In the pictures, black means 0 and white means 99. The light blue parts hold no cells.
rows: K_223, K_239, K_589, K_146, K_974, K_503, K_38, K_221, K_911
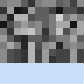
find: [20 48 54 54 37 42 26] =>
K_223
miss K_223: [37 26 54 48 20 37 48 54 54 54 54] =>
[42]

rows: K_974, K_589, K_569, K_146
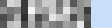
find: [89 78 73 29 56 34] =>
K_569
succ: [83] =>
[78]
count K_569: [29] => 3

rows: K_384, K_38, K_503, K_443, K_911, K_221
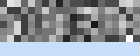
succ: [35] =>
[67]
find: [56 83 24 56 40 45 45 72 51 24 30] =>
K_911
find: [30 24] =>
K_384
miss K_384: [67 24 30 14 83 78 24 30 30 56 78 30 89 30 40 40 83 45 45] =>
[19]

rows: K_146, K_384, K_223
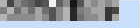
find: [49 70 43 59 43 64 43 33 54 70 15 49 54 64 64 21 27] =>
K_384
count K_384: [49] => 2
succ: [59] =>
[43]
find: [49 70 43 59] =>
K_384
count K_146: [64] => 3
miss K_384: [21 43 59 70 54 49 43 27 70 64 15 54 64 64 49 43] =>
[33]
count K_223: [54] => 8

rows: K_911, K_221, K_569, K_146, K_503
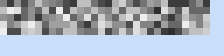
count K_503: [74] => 7
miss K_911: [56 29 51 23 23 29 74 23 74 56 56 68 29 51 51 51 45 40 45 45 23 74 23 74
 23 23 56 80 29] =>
[62]
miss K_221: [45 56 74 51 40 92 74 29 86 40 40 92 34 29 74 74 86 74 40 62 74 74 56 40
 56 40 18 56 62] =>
[80]
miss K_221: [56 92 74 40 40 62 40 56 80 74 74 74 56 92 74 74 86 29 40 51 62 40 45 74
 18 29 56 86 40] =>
[34]
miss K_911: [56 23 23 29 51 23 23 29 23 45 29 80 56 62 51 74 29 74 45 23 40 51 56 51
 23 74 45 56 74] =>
[68]

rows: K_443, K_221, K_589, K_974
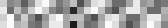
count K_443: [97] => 1
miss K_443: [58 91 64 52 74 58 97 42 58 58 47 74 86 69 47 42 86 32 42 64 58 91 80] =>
[37]

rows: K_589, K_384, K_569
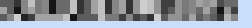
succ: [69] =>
[52]
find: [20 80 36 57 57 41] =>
K_569
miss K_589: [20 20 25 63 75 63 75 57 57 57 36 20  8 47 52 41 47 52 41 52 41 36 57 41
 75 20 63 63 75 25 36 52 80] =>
[30]
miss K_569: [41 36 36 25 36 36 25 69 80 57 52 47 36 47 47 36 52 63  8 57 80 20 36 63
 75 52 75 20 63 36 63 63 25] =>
[14]

